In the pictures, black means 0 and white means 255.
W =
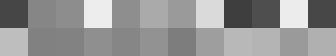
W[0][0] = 70
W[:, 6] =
[154, 125]
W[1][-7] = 146
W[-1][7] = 158
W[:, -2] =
[236, 154]
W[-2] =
[70, 134, 141, 237, 142, 170, 154, 218, 62, 78, 236, 71]

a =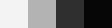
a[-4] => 243
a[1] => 179
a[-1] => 6

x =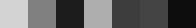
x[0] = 211
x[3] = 174
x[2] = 28

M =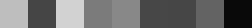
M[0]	190
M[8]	9
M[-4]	71

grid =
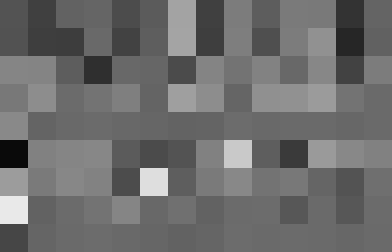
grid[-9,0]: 83
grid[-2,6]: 112
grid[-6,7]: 141
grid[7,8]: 107
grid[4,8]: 108
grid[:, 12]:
[51, 38, 66, 115, 103, 136, 83, 87, 103]
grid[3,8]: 101
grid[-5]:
[137, 100, 105, 107, 104, 102, 99, 100, 108, 105, 106, 106, 103, 106]
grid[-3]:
[156, 122, 135, 130, 76, 222, 94, 122, 136, 115, 120, 101, 83, 111]
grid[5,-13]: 129
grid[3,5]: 100
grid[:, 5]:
[91, 94, 102, 100, 102, 75, 222, 104, 102]
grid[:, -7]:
[64, 62, 132, 141, 100, 129, 122, 98, 101]
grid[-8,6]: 164
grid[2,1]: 132
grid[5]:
[10, 129, 133, 135, 91, 75, 83, 129, 201, 94, 58, 154, 136, 129]
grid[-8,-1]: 97
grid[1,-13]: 62
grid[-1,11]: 106
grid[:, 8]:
[124, 126, 115, 101, 108, 201, 136, 107, 108]
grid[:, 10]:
[122, 124, 104, 145, 106, 58, 120, 87, 107]
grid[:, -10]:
[76, 66, 104, 127, 104, 91, 76, 133, 105]
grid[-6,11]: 155

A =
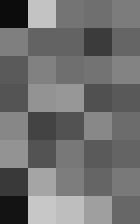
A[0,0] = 12
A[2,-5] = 90
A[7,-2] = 159
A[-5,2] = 151
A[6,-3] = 125
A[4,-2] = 136
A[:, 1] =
[195, 99, 129, 147, 67, 83, 165, 199]
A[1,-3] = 99
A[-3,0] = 147
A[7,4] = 103
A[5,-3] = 120

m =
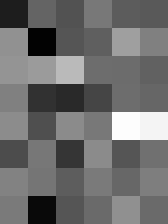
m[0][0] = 29
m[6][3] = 122
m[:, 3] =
[120, 95, 109, 69, 120, 139, 122, 106]
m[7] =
[122, 9, 85, 106, 144, 106]
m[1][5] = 128
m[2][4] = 108
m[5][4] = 85
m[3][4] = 109
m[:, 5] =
[89, 128, 97, 102, 244, 112, 126, 106]
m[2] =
[148, 155, 186, 109, 108, 97]
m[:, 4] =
[92, 159, 108, 109, 253, 85, 103, 144]
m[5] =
[76, 119, 53, 139, 85, 112]
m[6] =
[130, 117, 93, 122, 103, 126]
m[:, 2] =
[82, 85, 186, 41, 139, 53, 93, 85]
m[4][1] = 79

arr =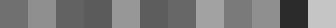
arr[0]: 112
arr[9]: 143
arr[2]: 98

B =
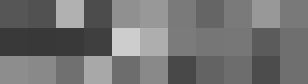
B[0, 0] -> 86
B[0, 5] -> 152
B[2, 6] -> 72
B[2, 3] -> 168
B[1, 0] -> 57
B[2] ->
[141, 137, 112, 168, 109, 137, 72, 99, 109, 76, 111]
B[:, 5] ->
[152, 174, 137]
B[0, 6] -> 122
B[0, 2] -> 177
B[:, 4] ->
[144, 205, 109]

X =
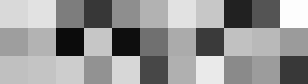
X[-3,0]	217
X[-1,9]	156
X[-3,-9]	125
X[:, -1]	[253, 155, 56]
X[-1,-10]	196
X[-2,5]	112
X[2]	[192, 196, 205, 146, 215, 71, 176, 234, 138, 156, 56]
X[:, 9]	[84, 185, 156]
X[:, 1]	[226, 179, 196]
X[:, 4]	[142, 14, 215]
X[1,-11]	158
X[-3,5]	178

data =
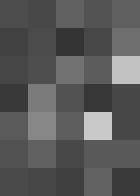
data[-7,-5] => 77
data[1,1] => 75
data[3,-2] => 55
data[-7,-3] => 97
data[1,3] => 72
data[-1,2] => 64
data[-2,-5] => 82
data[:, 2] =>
[97, 52, 114, 82, 94, 72, 64]
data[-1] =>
[74, 70, 64, 98, 58]
